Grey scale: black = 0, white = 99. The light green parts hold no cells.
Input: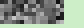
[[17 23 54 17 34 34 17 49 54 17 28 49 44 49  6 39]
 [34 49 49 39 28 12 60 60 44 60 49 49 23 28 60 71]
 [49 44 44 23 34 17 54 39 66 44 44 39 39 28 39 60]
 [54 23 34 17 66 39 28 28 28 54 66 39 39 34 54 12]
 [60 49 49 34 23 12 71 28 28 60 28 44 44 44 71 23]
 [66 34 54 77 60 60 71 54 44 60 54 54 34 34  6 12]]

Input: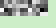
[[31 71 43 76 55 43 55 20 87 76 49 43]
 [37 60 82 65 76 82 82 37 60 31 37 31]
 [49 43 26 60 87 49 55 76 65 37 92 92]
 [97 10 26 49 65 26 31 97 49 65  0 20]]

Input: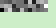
[[ 1 55 82 27 21 71 32 11 49 38 44 49]
 [44 38 32 49 44 44 16 77 11 66 71 60]
 [60 71 66 16 44 44 44 60 55 21 44 99]]

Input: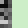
[[ 4  4 29]
 [14 47 35]
 [29 35 41]
 [52 41 47]
 [57 19 41]
 [62  9 35]
 [79 79 52]]

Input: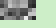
[[21 54 54 49 32 49 91 43 15]
 [26 43 76 64 59 70 70 21 15]
 [38 49 70 59 54 64 64 26 21]
 [59 54 38 38 43 32 32 49 70]
 [64 43 21 32 43 26 26 76 76]]

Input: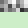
[[29 65 44 54 82 18 34]
 [44 59 82 98 54 70 92]
 [59 70 29 76 39 65 87]]

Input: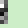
[[ 6 52]
 [21 16]
 [26 57]
 [63 42]
 [75 37]
 [98 32]]
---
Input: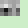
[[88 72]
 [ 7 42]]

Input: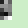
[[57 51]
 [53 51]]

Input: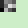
[[43 86]
 [69 35]]

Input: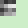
[[69 87]
 [39 56]]

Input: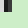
[[10 23]
 [10 23]]

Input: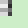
[[92 17]
 [65 44]]

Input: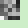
[[41 69]
 [64 28]]
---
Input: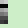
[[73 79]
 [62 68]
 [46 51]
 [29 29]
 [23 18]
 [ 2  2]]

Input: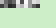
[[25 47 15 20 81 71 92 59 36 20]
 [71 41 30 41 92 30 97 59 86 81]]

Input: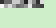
[[96 68 85 63 41 47 58 90 36 30 25]
 [19 41 41 79 79 53 13 79 53 19 85]]

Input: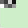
[[98 51 34 61]
 [40 23 82  7]]

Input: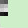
[[80 86]
 [69 74]
 [40 34]
 [12  7]]

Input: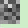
[[33 77 33 33 67]
 [61 61 50 44 67]
 [38 56 50 28 50]
 [61 38 82 44 23]
 [50 28 18 44 33]
 [50 23 38 56 23]]

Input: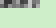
[[41 26 57 46 51 41 57 77 36 67]
 [62 20 20 46 62 26 31 77 46 51]]
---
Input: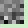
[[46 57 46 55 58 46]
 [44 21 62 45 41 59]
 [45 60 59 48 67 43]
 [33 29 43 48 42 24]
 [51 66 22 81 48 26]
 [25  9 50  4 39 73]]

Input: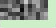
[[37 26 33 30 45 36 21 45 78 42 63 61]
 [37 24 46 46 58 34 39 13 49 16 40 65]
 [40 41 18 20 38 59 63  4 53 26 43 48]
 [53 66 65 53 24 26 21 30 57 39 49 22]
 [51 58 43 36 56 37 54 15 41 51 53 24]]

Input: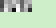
[[66 71 31 67 60 77 63 40]
 [78 51 27 79 65 61 92 40]
 [69 16 40 90 60  6 98 48]]

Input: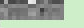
[[30 35 27 66 28 28 35 30 32 91 87 37 41 53 37 30]
 [53 50 49 43 51 54 51 52 52 40 41 50 54 50 49 54]
 [45 50 59 57 44 42 42 44 45 55 56 53 24 42 48 43]
 [48 50 49 58 41 47 43 46 46 60 63 51 38 51 46 50]
 [52 50 48 53 46 53 46 51 49 51 53 50 48 52 49 54]]

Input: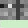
[[53 50 48 48 55 49 24]
 [26 45 10 31 86 29 24]
 [50 55 55 56 50 54 24]
 [39 65 60 68 48 59 24]
 [52 49 47 48 55 49 24]]

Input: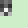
[[45 39 34]
 [40 19 22]
 [95 41 32]
 [29 71 74]]

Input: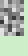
[[58 38 62 82 43 65]
 [59 68 65 80 64 75]
 [64 50 48 35 44 87]
 [49 85 70 62 42 48]
 [53 28 56 90 41 23]
 [64 58 21 84 56 74]
 [52 84 61 56 28 64]
 [61 51 88 67 31 87]
 [22 45 86 54 77 66]]
